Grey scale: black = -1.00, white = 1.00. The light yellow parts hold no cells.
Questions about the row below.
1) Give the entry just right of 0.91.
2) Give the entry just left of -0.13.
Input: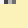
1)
-0.46
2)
0.43

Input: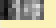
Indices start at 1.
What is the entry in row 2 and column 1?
-0.59
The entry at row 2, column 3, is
-0.59
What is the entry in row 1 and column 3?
-0.48
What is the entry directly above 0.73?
0.13
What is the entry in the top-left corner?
-0.59
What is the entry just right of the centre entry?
0.50
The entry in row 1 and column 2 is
-0.82
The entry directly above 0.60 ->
0.37
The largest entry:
0.73
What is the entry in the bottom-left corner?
-0.59
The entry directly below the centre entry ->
-0.12
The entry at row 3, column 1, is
-0.59
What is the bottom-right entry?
-0.25
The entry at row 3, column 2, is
-0.93
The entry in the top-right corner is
-0.36

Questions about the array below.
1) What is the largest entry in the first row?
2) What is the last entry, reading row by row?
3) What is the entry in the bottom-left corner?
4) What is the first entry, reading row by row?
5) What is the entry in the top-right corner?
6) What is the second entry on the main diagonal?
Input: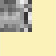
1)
0.85
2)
-0.47
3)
-0.24
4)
0.01
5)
-0.47
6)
0.01

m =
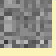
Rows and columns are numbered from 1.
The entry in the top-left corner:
-0.24
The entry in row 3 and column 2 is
-0.14
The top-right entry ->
-0.14
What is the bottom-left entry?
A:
-0.34
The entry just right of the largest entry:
-0.34
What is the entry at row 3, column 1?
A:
0.09
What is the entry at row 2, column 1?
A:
-0.14
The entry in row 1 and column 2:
0.19
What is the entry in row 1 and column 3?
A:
0.30
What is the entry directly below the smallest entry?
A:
0.30
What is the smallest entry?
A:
-0.57
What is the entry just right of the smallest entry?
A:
0.09
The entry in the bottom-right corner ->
0.30
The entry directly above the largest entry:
0.09
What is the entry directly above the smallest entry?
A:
0.19

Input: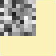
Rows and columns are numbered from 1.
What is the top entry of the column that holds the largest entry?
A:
0.23
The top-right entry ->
0.54
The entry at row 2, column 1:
-0.32
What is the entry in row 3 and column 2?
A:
0.54
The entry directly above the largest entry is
0.12
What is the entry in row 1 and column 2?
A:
0.75
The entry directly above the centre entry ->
0.12
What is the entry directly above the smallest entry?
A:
0.23
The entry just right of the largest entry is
0.34
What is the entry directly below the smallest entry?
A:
-0.56
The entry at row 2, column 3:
0.34
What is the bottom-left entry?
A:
-0.44
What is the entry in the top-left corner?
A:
-0.56
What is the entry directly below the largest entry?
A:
0.75
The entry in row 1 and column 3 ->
0.23
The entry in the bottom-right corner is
0.12
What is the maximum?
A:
0.96
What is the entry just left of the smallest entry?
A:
-0.10
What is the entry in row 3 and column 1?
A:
0.85
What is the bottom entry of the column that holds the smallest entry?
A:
0.23
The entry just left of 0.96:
0.12

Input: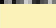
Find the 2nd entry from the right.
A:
0.52
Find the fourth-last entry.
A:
-0.38
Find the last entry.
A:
-0.04
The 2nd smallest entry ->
-0.83

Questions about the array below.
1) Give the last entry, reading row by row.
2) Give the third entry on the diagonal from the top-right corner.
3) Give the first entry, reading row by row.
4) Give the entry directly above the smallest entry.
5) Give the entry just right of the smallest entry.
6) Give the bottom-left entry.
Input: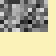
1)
-0.08
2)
0.37
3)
0.48
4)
0.03
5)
0.03
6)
-0.34

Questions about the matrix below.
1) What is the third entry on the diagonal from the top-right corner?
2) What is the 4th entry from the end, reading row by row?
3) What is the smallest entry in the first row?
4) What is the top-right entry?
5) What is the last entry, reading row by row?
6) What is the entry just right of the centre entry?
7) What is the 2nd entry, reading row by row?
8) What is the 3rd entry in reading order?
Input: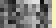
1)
-0.56
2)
-0.56
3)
-0.89
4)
0.13
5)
0.51
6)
0.01
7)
-0.34
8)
-0.66

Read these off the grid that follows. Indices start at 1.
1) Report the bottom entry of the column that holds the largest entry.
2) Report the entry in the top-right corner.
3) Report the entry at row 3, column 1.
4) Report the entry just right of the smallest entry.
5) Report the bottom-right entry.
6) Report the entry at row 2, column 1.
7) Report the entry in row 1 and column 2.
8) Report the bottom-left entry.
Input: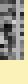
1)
-0.05
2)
-0.25
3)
0.19
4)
-0.82
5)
-0.05
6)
0.19
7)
-0.25
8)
-0.70

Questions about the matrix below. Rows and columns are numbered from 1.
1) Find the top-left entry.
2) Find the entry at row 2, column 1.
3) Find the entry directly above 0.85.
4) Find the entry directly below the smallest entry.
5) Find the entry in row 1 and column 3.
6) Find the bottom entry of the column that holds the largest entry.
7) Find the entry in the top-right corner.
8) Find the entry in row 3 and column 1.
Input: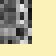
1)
-0.57
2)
0.06
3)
-0.68
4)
-0.79
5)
-0.37
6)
0.73
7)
-0.68
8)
-0.27
